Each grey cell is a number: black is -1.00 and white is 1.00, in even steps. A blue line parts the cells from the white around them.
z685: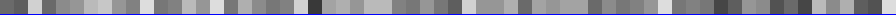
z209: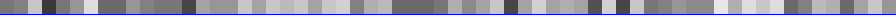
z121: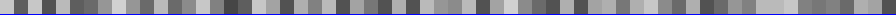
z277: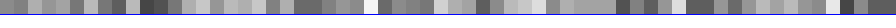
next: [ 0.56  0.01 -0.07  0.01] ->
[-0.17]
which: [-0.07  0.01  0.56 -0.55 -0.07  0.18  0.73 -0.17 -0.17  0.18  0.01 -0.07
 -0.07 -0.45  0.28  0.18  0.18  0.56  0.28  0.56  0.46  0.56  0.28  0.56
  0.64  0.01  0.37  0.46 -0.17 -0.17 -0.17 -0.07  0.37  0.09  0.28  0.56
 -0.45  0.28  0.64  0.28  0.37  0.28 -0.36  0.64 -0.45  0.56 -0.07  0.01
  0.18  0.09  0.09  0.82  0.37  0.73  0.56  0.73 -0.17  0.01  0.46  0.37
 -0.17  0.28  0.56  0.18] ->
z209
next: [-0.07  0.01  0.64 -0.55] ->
[0.28]

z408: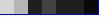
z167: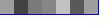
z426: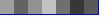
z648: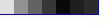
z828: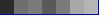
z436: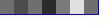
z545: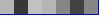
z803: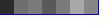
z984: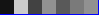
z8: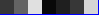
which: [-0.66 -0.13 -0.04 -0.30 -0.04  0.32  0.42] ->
z828
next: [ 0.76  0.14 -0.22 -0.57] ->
[-0.93]
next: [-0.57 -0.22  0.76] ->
[-0.93]
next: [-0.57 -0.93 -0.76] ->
[-0.66]
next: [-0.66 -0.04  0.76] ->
[-0.13]
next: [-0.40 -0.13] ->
[-0.66]
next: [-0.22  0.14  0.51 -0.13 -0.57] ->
[-0.30]

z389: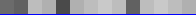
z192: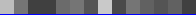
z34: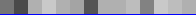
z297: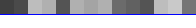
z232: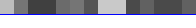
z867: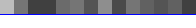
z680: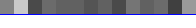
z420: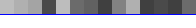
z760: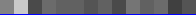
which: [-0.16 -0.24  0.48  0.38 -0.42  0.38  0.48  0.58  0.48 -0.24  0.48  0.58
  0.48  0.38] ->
z389
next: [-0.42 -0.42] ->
[-0.24]
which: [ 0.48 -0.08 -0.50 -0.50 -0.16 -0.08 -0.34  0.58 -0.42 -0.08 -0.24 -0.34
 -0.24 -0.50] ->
z192
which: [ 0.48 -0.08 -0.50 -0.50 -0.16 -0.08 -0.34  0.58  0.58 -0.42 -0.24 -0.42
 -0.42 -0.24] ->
z232
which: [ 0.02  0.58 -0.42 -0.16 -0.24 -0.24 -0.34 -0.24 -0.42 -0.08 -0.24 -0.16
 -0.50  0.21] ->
z680
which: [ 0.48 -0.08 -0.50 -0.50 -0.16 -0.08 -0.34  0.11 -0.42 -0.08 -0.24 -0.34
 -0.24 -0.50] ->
z867

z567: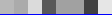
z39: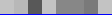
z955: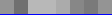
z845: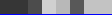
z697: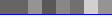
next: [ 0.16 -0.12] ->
[0.44]
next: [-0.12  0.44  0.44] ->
[0.34]
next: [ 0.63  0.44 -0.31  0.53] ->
[0.53]

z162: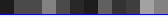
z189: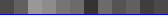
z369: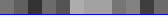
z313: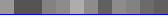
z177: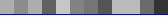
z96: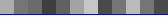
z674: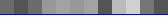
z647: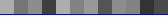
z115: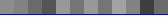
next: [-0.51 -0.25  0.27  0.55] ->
[-0.42]
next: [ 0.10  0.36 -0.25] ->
[0.55]
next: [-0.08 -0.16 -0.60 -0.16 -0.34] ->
[-0.25]
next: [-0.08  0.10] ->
[-0.51]
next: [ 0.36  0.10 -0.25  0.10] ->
[0.02]
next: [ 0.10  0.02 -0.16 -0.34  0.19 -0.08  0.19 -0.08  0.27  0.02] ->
[-0.51]

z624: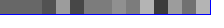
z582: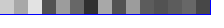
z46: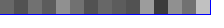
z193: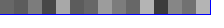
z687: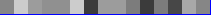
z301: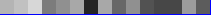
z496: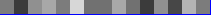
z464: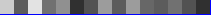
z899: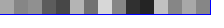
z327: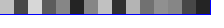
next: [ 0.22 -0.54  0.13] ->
[-0.11]
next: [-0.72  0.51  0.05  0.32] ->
[0.05]
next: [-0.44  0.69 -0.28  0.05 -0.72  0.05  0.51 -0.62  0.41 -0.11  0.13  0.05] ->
[-0.44]
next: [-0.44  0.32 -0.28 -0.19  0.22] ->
[-0.03]
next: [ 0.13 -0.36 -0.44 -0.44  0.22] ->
[-0.28]
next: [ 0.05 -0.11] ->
[0.41]

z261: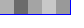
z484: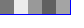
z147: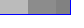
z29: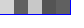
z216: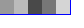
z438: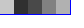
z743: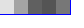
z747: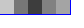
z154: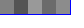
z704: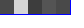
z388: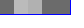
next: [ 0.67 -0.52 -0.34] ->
[-0.43]
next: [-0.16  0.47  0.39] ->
[-0.16]
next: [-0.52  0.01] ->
[0.29]

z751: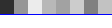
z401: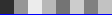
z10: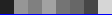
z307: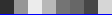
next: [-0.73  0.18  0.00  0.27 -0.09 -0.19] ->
[-0.45]
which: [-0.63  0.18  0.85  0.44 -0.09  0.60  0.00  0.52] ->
z401

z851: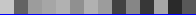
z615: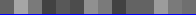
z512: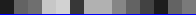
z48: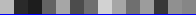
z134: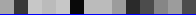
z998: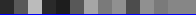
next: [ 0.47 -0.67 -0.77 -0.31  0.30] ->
[-0.04]
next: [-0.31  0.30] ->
[-0.04]
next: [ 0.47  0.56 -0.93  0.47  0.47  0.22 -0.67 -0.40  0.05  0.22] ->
[-0.40]
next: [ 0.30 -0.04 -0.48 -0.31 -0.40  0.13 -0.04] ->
[-0.48]
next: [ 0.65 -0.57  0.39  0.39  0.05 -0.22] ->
[-0.48]
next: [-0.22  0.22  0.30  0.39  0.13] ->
[0.39]
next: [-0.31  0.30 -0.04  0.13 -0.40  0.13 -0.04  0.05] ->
[0.05]

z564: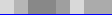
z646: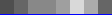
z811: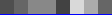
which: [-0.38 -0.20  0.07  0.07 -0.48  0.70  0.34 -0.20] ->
z811

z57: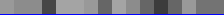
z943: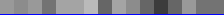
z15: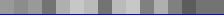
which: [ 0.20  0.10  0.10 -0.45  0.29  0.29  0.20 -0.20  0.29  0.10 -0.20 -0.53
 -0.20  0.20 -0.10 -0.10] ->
z57
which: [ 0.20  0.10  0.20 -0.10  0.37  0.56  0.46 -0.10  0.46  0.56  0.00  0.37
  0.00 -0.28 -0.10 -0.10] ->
z15
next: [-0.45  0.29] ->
[0.29]
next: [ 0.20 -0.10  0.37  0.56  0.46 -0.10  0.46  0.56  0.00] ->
[0.37]

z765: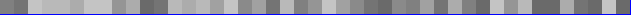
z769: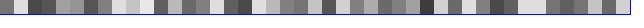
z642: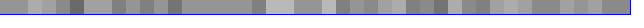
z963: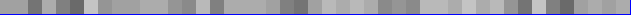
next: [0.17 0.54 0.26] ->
[0.08]
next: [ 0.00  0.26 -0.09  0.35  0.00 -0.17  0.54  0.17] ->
[0.45]
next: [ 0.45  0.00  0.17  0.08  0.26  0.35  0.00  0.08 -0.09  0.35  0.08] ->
[0.00]
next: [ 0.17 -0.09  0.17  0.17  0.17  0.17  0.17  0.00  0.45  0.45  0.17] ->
[0.17]

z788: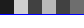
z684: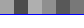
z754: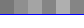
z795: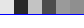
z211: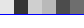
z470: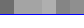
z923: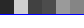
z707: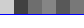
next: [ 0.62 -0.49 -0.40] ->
[0.21]
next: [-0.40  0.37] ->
[0.12]
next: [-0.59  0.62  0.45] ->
[-0.40]
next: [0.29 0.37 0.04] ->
[0.12]
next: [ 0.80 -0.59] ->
[0.62]
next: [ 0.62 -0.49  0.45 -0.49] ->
[-0.14]

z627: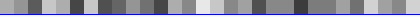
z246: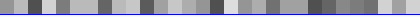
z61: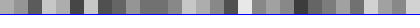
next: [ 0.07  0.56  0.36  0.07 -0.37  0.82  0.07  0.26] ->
[0.07]
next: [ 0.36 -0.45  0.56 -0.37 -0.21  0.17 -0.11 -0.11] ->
[0.07]
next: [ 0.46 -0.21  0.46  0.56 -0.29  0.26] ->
[0.56]

